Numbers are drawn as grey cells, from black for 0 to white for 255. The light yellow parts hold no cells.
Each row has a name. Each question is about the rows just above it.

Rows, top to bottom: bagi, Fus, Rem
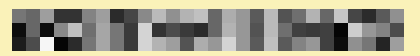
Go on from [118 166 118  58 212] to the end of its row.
[179 158  83 173 151 212 151  90 192  90 131 151  64  13 144 118  36 158]
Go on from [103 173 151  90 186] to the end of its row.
[ 83 111 179 103 198  70  43  90 144]
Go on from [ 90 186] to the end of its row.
[ 83 111 179 103 198  70  43  90 144]
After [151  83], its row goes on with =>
[186 111  64  58  64   5 205 151 131  76]
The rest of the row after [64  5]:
[205 151 131  76]
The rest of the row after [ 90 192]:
[ 90 131 151  64  13 144 118  36 158]

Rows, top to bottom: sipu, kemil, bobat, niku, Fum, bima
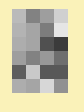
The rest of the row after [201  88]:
[88]
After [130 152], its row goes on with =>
[110]

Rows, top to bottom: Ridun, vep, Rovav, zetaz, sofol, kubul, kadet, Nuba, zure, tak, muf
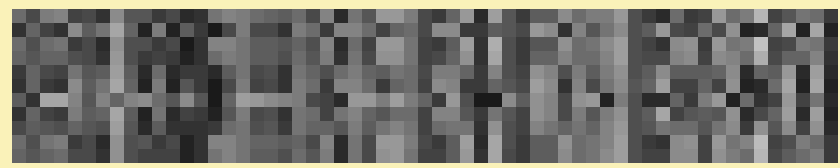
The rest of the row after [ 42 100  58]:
[124 152  34 108  50  66 152  66 116  42]
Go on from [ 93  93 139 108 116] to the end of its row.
[139 158  79  66  66 139 139  66 145 124 108 182  73  93 108 124  58]
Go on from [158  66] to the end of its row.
[ 66 100  66 145  34  42 108 166  34 166  34]
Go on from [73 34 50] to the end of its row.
[131 131 116 100 100  93 100  73 131  42 116  73 152 152 124  73  58  93
 158  42 166  79  58  93  93 145 108 116 131 158  79  58  50 139 145  66
 152 116 131 188  66  79 124 108  58]

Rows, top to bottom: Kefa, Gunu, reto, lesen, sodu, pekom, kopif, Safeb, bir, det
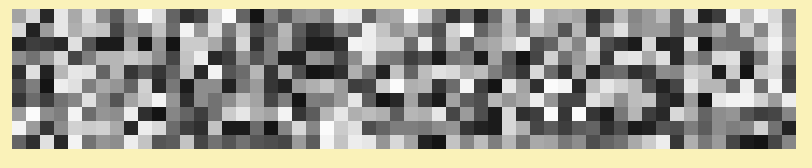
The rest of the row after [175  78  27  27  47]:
[243 237 209 209 108 237  92 195  92 155 169 203 237  78 100 188 134 224
  78  54  27 216  34  40 230  20 120 114 114 195 243 149]
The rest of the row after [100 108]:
[ 47  62 141 134 209 195  27 203  20 203 216  62]
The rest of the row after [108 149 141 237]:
[ 47  20 134 100  62 114 203 230 175 163 243  54  92 182 230 175 188 175
  92 182 175 230  70 155  78  27 216  47  62 251  54 251  54  27 120 182
  62  40 216 175 100 141 149  85  62  70 134]
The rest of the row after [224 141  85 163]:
[203 243 149  47 141 114 141 188 163  70 126  20 126 120 155 230  92  20
  40 163  62  27 163  92  78 182 149 169 237 149  70  70 224 195 141 188
 195  54  34 155  20 230 243 243 209 155 237]

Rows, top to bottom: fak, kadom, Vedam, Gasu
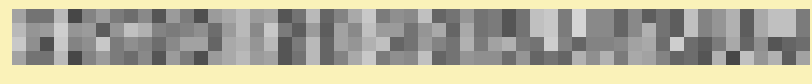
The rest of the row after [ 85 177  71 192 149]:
[177  93 162]
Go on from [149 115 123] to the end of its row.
[ 85 115 192 200 123 213 137 137 101 137  93 115  93 192 131 149 177  93
 169 192 192 123]

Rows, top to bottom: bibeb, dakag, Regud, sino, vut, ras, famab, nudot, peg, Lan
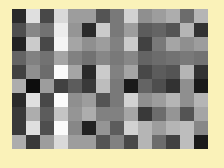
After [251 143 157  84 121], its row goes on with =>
[210 143 157 181 143 181]
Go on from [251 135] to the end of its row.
[ 34 149  92 210 181 157 181 189 135]

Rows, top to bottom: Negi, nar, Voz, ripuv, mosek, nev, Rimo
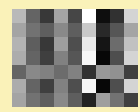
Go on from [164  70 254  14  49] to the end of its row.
[212]
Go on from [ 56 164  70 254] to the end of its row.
[ 14  49 212]
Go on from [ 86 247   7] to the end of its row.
[ 78 212]

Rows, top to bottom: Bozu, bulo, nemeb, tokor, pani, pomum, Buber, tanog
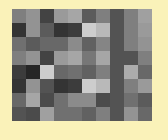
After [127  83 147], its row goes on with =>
[104]
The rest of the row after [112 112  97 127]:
[ 83 147 104]
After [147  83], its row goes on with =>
[ 52  60 205 185  83 127 154]
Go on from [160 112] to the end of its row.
[112  97 127  83 147 104]
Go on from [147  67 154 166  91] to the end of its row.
[127  83 127 160]
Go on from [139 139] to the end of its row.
[ 75  83 112  91]

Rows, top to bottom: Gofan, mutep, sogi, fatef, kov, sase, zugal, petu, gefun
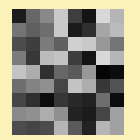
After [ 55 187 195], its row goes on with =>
[ 62  20 216 181]
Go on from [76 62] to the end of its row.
[123  96 208 201 152 116]
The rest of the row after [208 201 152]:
[116]
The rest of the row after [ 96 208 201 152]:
[116]

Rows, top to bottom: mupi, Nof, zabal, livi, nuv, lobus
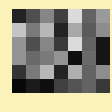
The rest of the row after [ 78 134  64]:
[219  99 154]
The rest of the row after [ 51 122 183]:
[ 35 175  99 141]
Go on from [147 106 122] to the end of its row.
[147  15 106  21]
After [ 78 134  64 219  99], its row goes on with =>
[154]
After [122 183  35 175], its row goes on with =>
[ 99 141]

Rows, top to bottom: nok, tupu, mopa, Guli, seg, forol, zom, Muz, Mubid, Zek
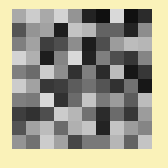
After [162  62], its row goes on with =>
[ 78 141  29  78 156 188 182]
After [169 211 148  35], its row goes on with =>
[ 16 217  16  43]

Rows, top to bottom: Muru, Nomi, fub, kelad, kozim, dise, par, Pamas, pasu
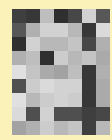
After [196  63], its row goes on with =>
[184]
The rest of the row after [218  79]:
[210  79  79  63  71]
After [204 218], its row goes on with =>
[210 210  55 170]
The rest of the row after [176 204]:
[184 196  63 184]
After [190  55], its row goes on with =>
[176]
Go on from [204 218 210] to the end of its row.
[210  55 170]
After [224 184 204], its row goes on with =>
[210 204  55 170]

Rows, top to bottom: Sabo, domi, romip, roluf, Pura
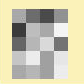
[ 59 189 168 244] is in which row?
domi
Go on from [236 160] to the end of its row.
[230]
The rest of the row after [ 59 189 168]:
[244]
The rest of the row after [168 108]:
[ 74 145]
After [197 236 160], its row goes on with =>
[230]

